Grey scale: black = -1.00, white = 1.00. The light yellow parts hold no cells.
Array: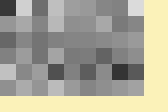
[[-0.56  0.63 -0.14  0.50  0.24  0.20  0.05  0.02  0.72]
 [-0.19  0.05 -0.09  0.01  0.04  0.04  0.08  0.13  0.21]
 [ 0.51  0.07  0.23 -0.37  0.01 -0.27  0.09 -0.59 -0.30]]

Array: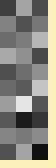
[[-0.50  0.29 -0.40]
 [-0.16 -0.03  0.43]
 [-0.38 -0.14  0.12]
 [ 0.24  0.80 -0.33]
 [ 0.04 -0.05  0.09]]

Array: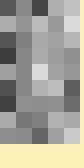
[[-0.31  0.07 -0.46  0.37  0.52]
 [-0.33  0.01  0.32  0.27  0.42]
 [ 0.25  0.05  0.70  0.27  0.18]
 [-0.49  0.12  0.11  0.13 -0.15]
 [ 0.11  0.09 -0.21  0.25  0.59]]

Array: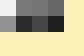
[[ 0.88 -0.05 -0.08 -0.19]]

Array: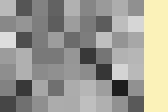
[[ 0.46 -0.33  0.02 -0.23  0.39  0.05  0.21  0.36  0.13]
 [ 0.73 -0.39 -0.03  0.23 -0.16 -0.02  0.50  0.16  0.31]
 [ 0.11  0.38  0.09  0.13  0.19  0.10 -0.58  0.66  0.45]
 [-0.45 -0.12  0.12  0.35  0.34  0.50  0.38  0.14 -0.30]]

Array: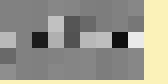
[[ 0.01  0.01  0.00  0.06  0.04 -0.01 -0.02  0.01  0.06]
 [ 0.45  0.01 -0.78  0.38 -0.36  0.44  0.49 -0.88  0.83]
 [ 0.11  0.01  0.00  0.06  0.04  0.05 -0.02  0.01  0.06]]
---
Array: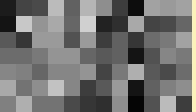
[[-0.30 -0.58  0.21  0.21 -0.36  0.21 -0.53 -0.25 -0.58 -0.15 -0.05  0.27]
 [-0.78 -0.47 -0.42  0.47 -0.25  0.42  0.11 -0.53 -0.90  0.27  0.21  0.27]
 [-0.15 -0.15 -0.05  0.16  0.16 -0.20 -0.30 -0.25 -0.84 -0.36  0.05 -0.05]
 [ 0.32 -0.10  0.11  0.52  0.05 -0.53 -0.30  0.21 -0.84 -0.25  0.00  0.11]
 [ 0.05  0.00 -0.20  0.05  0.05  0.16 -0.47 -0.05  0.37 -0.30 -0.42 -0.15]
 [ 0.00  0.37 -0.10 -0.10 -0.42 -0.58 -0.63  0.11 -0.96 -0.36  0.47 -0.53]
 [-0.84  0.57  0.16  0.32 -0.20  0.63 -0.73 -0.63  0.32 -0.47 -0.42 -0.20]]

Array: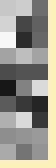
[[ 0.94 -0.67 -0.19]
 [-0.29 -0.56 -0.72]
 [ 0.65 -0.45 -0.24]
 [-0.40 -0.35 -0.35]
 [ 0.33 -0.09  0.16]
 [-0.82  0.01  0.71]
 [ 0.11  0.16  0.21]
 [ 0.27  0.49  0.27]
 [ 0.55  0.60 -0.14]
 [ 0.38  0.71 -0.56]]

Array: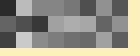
[[-0.22 -0.39 -0.56  0.26  0.36  0.31 -0.22  0.14]
 [-0.67  0.47  0.04  0.04 -0.07 -0.39  0.14 -0.33]
 [-0.50  0.58  0.09 -0.02 -0.12 -0.17  0.26 -0.27]]

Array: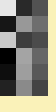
[[ 0.80 -0.68 -0.36]
 [ 0.58 -0.52 -0.41]
 [-0.73  0.08 -0.47]
 [-0.83  0.19 -0.14]
 [-0.89  0.24 -0.31]
 [-1.00  0.29 -0.20]]

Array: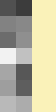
[[-0.37 -0.53]
 [ 0.30 -0.32]
 [ 0.24 -0.26]
 [ 0.02  0.07]
 [-0.15  0.12]
 [ 0.45  0.35]
 [ 0.90  0.51]]

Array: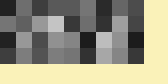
[[-0.08 -0.25  0.19  0.54 -0.56 -0.14 -0.61  0.25 -0.46]
 [-0.73 -0.14 -0.51 -0.30 -0.30 -0.08 -0.67 -0.20 -0.40]
 [-0.51 -0.02 -0.35 -0.02 -0.08 -0.61  0.31  0.04 -0.56]
 [-0.73  0.19 -0.40  0.14  0.04 -0.78  0.48  0.14 -0.78]]
